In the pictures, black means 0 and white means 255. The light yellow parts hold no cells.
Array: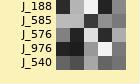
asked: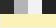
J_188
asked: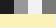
J_976
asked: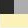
J_576
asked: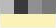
J_585
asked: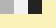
J_188

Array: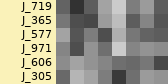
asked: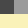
J_365
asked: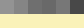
J_606
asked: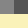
J_365

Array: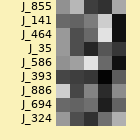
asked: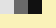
J_586
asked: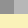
J_855
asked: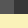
J_35

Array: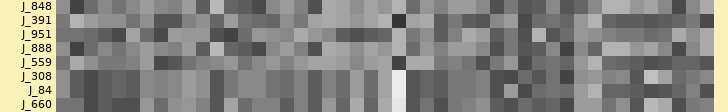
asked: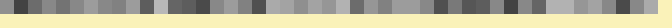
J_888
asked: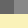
J_848
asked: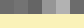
J_559

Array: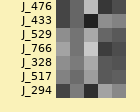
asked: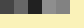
J_433
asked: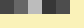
J_476
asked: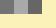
J_529

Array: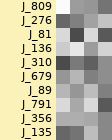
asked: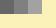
J_276
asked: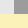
J_136
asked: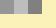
J_89

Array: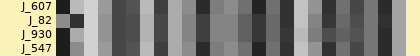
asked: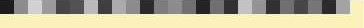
J_547
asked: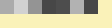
J_930
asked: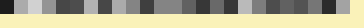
J_930
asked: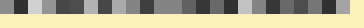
J_82
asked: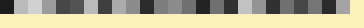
J_607

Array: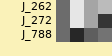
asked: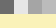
J_262
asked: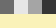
J_272
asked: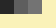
J_788

